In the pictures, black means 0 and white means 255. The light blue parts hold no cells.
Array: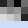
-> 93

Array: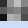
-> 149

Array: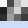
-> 72

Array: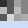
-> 89

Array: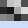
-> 194

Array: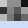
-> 143

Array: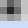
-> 96

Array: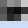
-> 145

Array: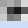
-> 174
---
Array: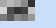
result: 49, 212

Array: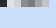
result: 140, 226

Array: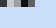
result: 158, 202

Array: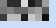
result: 104, 217

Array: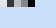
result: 190, 228

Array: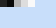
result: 180, 249

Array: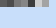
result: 134, 207
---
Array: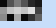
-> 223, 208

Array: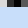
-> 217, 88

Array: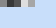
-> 222, 166

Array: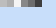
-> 244, 189

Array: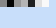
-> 249, 225

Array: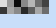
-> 221, 182
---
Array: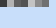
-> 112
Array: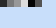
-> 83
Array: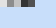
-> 81
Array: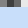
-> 233
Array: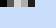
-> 30
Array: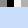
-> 177
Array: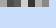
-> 136
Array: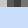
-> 116
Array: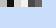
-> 104
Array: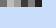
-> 34
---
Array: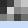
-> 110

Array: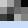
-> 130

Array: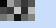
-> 132

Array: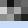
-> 32

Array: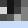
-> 129

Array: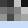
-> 164

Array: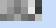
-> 188

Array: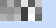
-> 103

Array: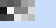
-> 188

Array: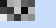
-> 143
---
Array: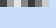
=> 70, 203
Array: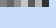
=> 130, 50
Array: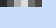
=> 41, 72
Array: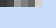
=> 57, 209
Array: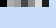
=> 1, 30
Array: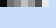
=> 11, 234
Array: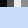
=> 10, 142
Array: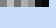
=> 129, 10
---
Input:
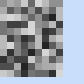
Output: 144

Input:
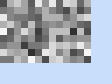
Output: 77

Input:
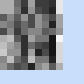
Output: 175

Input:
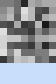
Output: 125

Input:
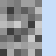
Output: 146

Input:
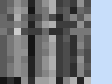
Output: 90

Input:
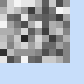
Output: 132
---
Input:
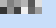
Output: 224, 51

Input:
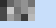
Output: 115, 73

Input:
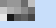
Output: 191, 232

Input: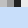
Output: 235, 192

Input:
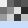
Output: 85, 155

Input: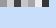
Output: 54, 153

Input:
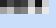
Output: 206, 163

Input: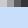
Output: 53, 203

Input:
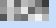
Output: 59, 86

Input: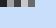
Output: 106, 33
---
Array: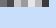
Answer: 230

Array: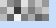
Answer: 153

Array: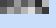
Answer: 137

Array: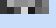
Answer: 157

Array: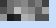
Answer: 98

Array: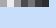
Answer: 116

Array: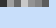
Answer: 147
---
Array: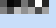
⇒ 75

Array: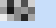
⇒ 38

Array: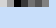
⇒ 84

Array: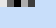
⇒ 174

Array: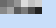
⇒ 74

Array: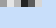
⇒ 92

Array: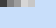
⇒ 214

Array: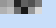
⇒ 151

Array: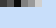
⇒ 154
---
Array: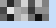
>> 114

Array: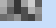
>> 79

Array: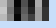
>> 64

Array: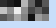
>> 17

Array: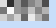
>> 233

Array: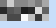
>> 191
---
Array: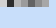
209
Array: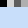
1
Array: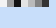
243
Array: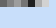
101
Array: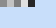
140
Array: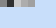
133
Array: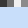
55
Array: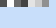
81
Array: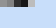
146
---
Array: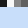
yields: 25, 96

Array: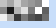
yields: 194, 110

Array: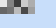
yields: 231, 159

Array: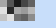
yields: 167, 140

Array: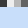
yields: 57, 99

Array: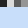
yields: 35, 149
